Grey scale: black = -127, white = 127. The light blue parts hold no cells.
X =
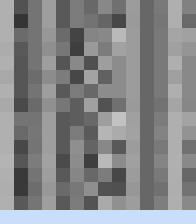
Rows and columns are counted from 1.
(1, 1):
48
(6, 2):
-41
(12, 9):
12
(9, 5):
-38
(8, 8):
-45
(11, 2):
-55
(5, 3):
-11
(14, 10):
23
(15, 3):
-10
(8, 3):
-21
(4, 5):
-8
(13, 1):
48
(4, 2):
-38
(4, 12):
-6
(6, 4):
12
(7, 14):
9
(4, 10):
28
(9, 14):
35
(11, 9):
-38
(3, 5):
-20
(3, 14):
33
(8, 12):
-13
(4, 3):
-11
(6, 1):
40
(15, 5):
-38
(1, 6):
-4
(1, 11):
-24
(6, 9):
12
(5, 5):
-42
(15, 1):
48
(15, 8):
42
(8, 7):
32
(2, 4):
30
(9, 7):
-23
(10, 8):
53
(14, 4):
24
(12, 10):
32

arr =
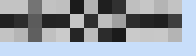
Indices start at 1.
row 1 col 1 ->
67
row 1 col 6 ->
-100
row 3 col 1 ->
67
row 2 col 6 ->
70
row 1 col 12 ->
52
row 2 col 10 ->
-81
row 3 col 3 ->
-32
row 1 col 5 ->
63
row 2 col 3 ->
-36

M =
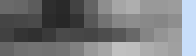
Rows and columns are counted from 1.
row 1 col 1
-21
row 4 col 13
32
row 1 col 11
25
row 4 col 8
37
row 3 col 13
30
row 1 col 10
46
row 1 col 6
-61
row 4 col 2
-15
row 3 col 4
-69
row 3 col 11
5
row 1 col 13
28
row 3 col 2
-75
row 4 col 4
-14
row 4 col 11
45
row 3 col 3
-79
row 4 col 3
-12
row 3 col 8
-50
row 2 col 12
6

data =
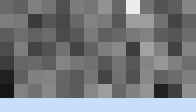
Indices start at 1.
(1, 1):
-21
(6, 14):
-1
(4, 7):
-28
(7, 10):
1
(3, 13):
-41
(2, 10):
29
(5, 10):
-40
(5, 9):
-12
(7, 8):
29
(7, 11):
20
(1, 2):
-31
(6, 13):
-19
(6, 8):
-60
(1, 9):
-25
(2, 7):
2
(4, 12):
2
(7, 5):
-27
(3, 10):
-6
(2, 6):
-23
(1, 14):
6
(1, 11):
-13
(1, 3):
0
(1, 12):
-43
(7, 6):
-36
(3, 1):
-34
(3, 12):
-33
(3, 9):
-23
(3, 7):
-4

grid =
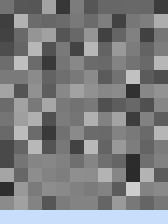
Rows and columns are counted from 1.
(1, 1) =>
-12
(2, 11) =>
-1
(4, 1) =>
-50
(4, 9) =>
25
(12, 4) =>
7
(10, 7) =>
-20
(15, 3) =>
3
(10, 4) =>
-70
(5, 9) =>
3
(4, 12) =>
-2
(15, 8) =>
-26
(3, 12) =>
-10
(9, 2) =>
31
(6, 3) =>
11
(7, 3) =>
17
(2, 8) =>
-1
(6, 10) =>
65
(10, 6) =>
10
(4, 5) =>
-6
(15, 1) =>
11
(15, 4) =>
-41
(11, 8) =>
-27
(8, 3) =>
-6
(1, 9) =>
-24
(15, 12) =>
-8
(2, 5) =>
-20
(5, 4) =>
-70
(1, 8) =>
-24
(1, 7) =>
-41
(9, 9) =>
35
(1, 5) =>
-72
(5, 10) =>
-12
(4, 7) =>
55
